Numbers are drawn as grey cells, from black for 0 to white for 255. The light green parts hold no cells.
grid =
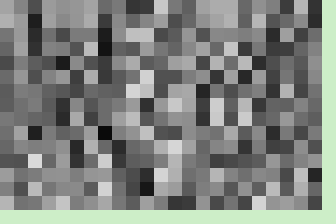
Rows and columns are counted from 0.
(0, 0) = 164
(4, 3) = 79
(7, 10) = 48
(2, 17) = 126
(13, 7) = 210
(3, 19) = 60
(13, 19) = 187
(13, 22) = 102
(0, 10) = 59
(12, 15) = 181
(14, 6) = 143
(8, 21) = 109
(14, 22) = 69
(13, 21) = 175
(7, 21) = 131
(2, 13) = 149
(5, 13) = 125
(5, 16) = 160
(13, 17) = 145
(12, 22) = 37
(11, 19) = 151
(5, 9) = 115
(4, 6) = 81
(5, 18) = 156
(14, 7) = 167
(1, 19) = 84
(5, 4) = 151
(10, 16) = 141
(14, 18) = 211
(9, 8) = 127
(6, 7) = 97
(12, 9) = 76
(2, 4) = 73
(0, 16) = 172
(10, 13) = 162
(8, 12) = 146
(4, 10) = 91
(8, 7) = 108
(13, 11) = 169
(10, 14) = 102

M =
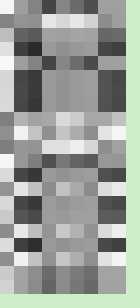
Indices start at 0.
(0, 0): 245
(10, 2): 147
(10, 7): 142
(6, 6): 157
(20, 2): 139
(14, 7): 80
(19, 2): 141
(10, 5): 237
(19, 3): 107
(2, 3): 161
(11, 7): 152
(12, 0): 218
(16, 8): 238
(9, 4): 196
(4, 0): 248
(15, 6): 160
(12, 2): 55
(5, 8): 72
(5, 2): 58
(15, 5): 159
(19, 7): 163
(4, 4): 134
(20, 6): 104
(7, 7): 81
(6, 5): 154
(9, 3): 144
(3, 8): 64
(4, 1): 158
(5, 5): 154
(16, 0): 140
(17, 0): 220
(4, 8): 159
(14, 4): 147
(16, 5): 177
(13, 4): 193
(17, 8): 65

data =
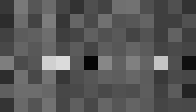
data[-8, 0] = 56
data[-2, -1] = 35
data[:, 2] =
[86, 67, 96, 88, 86, 72, 109, 84]
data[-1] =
[52, 105, 84, 114, 70, 95, 72, 102, 86, 100, 90, 69, 74, 73]
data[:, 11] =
[63, 63, 62, 68, 196, 57, 65, 69]
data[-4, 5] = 86
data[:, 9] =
[114, 87, 68, 101, 128, 103, 78, 100]
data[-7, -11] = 125
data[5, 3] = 116
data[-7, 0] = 44
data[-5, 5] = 92
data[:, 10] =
[79, 100, 83, 91, 100, 92, 93, 90]
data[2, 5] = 69
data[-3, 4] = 55
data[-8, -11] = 107
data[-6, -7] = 81
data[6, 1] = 109
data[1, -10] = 54
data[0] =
[56, 121, 86, 107, 69, 50, 79, 67, 112, 114, 79, 63, 80, 50]
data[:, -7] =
[67, 113, 81, 94, 135, 97, 73, 102]
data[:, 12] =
[80, 63, 98, 74, 79, 74, 92, 74]
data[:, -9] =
[50, 102, 69, 92, 86, 78, 73, 95]

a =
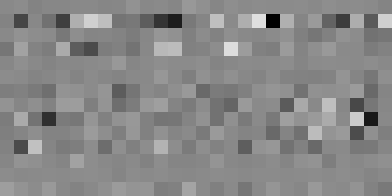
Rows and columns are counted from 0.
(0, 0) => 137
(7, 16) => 101
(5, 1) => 138
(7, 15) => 114
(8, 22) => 154
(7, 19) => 140
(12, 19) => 139
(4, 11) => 142
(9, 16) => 138
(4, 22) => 139
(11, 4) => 133
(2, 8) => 131
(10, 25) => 120
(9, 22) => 188
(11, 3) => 137
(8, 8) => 146
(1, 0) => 131
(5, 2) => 132
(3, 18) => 129
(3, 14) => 131
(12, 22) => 140
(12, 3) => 139
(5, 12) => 138
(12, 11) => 140
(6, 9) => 117
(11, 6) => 141
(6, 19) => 149
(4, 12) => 139
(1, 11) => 52
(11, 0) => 134
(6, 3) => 111
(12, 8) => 133
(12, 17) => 137
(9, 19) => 105
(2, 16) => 143
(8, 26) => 24
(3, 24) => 138
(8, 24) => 138
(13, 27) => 121

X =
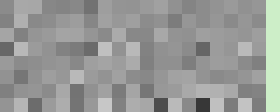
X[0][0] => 139
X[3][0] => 103
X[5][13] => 164
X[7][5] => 116
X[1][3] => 141
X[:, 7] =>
[158, 161, 138, 192, 164, 147, 161, 199]
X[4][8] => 157
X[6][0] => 128
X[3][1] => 184
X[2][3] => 154
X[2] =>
[165, 129, 149, 154, 164, 163, 149, 138, 171, 136, 136, 168, 147, 145, 159, 156, 153, 149, 158]
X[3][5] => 123
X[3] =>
[103, 184, 155, 146, 130, 123, 107, 192, 146, 185, 130, 145, 149, 139, 101, 156, 150, 186, 155]
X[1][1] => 176
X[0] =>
[139, 168, 167, 135, 132, 136, 114, 158, 148, 147, 154, 161, 145, 132, 140, 147, 154, 145, 150]
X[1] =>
[130, 176, 137, 141, 152, 157, 134, 161, 152, 159, 140, 145, 124, 150, 140, 150, 138, 150, 139]
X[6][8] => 123
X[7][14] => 55
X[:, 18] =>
[150, 139, 158, 155, 128, 161, 131, 125]
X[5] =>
[146, 118, 145, 158, 151, 185, 155, 147, 161, 140, 136, 150, 162, 164, 147, 138, 142, 149, 161]
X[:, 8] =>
[148, 152, 171, 146, 157, 161, 123, 129]
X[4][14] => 148
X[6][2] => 149
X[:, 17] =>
[145, 150, 149, 186, 139, 149, 128, 195]
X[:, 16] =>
[154, 138, 153, 150, 155, 142, 169, 124]
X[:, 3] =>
[135, 141, 154, 146, 147, 158, 139, 155]
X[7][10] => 167

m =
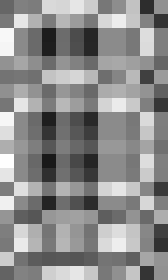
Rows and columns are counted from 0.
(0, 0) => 102
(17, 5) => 153
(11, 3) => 25
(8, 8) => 139
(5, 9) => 185
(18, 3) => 86
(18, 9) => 95
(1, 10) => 129
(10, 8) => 152
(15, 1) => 95
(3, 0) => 245
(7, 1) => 230
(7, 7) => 212
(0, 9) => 194
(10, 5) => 104
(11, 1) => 138
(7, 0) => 118
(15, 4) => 158
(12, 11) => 126
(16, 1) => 215
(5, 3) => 195
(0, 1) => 128
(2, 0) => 248
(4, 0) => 146
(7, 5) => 157
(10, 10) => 164
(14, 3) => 35
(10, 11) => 112
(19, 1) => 130
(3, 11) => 126
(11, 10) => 221
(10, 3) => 87
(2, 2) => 106
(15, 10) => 105
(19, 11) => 145

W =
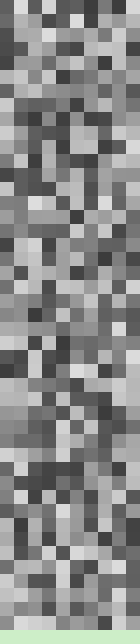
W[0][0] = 95
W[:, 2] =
[91, 158, 172, 180, 155, 136, 191, 96, 60, 94, 90, 62, 83, 81, 221, 159, 107, 210, 196, 189, 184, 127, 59, 146, 70, 202, 204, 130, 199, 109, 95, 107, 159, 84, 73, 66, 142, 178, 167, 118, 185, 84, 159, 144, 208]
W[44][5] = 155
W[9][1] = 158
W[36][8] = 94
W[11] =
[124, 196, 62, 180, 101, 77, 65, 149, 196, 184]
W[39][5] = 216
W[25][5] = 140
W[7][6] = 148
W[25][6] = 103
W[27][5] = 75
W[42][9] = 126
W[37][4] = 183
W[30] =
[137, 132, 95, 82, 210, 100, 194, 87, 78, 112]
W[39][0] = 191
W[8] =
[167, 86, 60, 137, 63, 144, 67, 72, 141, 159]
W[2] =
[78, 169, 172, 220, 156, 146, 171, 122, 205, 141]
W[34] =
[138, 80, 73, 67, 112, 86, 147, 176, 127, 188]
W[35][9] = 87
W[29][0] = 150
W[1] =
[105, 180, 158, 75, 95, 220, 67, 176, 152, 182]
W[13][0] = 196
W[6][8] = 143
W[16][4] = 97
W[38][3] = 70
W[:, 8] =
[61, 152, 205, 192, 192, 131, 143, 143, 141, 202, 92, 196, 147, 107, 100, 183, 72, 96, 126, 136, 94, 181, 109, 216, 140, 130, 109, 204, 198, 90, 78, 143, 175, 65, 127, 203, 94, 109, 126, 94, 219, 115, 213, 186, 208]
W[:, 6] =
[61, 67, 171, 185, 143, 121, 145, 148, 67, 173, 191, 65, 94, 79, 86, 172, 128, 129, 112, 98, 156, 196, 160, 146, 106, 103, 203, 170, 89, 111, 194, 126, 113, 159, 147, 74, 97, 79, 159, 197, 74, 155, 163, 121, 142]
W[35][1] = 212
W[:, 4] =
[87, 95, 156, 85, 161, 62, 140, 124, 63, 78, 62, 101, 118, 179, 88, 157, 97, 163, 159, 159, 197, 113, 193, 107, 59, 66, 126, 107, 190, 83, 210, 196, 207, 74, 112, 75, 217, 183, 181, 83, 212, 207, 181, 164, 131]
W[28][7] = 73
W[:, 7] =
[121, 176, 122, 197, 61, 162, 100, 184, 72, 103, 64, 149, 163, 159, 219, 158, 199, 97, 60, 173, 193, 101, 96, 109, 116, 182, 68, 177, 73, 60, 87, 83, 96, 121, 176, 168, 175, 198, 65, 167, 194, 109, 107, 156, 73]
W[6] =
[99, 175, 191, 147, 140, 131, 145, 100, 143, 88]
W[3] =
[75, 88, 180, 158, 85, 71, 185, 197, 192, 68]
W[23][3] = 142
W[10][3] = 172
